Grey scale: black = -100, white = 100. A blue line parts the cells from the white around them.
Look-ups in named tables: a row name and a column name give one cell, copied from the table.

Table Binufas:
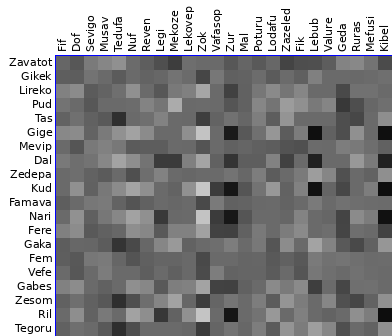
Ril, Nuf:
27
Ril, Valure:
-22
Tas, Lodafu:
-27
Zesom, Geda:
-37
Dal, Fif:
-5
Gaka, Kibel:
18
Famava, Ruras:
-14
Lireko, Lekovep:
0
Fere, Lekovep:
1
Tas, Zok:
-51
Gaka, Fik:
-17
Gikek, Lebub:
0
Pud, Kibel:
-13
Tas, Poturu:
-1

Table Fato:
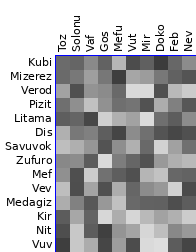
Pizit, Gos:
14
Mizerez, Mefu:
-51
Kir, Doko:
27
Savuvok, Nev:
-12
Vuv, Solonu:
57
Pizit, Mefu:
-13
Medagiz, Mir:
-23
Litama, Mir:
72
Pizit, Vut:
-9
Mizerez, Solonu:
-6
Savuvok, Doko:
65
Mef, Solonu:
-38
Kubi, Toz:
-16
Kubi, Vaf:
8
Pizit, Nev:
-32
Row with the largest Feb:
Vev

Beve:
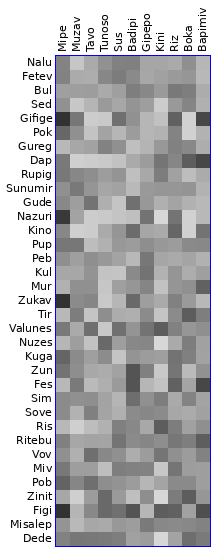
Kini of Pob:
29
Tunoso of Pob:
11
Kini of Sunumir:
18
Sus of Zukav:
43
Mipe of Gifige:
-61
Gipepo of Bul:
7
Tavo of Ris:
48
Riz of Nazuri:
-9
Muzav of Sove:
40
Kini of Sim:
-2
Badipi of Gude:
-12
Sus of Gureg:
13
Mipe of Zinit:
31
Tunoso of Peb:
19
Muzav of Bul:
24
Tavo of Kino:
60
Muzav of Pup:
-7
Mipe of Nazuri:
-55

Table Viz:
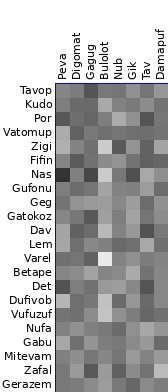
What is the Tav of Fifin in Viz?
-24
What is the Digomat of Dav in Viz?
-24
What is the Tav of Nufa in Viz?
31
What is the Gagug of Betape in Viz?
27
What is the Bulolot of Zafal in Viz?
21
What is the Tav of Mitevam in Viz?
3
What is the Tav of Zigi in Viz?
-23
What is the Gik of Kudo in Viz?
-4
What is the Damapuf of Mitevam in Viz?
20
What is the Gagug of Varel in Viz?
-23
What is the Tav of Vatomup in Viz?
-14
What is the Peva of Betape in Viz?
5
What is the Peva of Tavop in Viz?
4
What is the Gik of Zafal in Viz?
9
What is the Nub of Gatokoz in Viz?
-1
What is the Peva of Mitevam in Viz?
0
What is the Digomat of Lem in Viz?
-13

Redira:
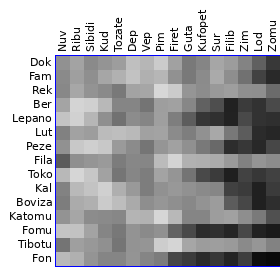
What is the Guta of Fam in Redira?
-5
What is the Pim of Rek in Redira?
69
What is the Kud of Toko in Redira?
27
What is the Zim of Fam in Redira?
-11
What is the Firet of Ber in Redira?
26
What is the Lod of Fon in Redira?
-90
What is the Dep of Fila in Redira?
6
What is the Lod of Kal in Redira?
-75
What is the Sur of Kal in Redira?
5
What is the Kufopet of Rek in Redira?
10
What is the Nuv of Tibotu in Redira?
-9
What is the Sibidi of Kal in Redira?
53
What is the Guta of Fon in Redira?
-54
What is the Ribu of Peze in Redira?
57
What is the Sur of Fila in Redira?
34
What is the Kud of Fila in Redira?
21
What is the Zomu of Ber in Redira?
-42
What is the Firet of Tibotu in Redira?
67
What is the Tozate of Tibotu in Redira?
-8
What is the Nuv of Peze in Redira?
14

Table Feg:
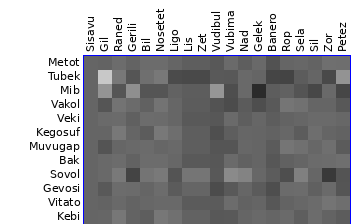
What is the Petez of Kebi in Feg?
-28
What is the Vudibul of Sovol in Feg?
-31
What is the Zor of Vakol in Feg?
-21
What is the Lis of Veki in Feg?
-30
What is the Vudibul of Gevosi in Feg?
-40
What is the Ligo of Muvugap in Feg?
-18
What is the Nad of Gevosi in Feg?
-20
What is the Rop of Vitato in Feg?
-22
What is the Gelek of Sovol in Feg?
-19
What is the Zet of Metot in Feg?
-26
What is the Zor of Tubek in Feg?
-43
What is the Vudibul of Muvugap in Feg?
-33
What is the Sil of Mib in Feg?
-44
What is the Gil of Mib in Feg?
16

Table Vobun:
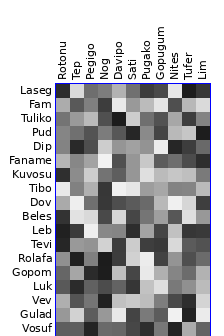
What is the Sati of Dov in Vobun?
-29
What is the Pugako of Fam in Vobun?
47
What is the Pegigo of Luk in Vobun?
-24
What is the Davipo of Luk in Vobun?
-22
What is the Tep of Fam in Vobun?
-30
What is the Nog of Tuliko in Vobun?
-37
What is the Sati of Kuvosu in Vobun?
18
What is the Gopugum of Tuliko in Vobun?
-36
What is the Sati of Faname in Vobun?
18
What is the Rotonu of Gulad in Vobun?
19
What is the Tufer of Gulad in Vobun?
-73
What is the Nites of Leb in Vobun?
51

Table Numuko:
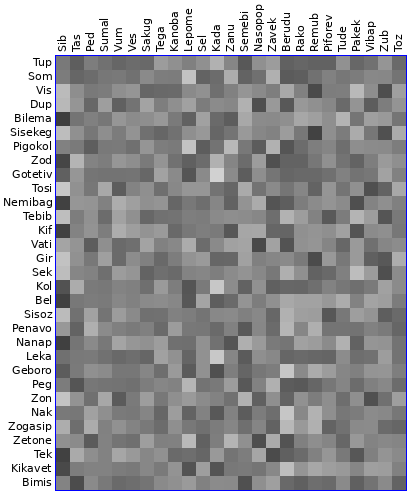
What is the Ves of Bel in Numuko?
1
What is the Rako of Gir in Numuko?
-4
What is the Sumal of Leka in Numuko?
-11
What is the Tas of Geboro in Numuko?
-4
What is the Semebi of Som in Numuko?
-22
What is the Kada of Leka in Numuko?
57
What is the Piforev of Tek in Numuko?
18
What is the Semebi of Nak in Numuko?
-28
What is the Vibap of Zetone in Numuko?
3
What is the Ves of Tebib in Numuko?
13
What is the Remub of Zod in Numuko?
-7
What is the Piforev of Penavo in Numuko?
-9
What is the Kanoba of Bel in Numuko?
6
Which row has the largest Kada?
Gotetiv

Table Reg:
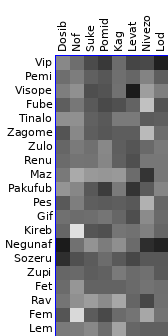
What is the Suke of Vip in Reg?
-41
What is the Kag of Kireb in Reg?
-8
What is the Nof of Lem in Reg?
-3
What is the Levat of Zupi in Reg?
-16
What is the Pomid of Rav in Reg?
9
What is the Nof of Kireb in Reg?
76

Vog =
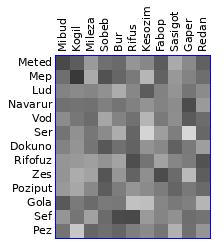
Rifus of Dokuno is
-22
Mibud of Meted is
-43
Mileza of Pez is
-20
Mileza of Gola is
-16
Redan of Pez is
17
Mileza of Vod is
-15
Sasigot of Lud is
16
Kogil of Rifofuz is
20
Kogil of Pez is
56
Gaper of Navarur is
-40
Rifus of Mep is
-4
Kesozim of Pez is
8
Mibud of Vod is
10
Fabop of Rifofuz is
27
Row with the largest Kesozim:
Ser

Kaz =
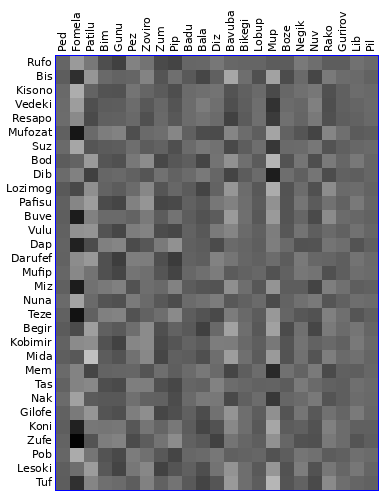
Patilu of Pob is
-8
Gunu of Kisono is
-36
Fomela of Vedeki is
23
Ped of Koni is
-26
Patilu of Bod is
21
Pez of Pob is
-3
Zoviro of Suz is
-28
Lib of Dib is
-26
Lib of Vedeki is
-21
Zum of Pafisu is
-45
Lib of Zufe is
-34
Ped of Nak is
-16
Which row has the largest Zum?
Dap

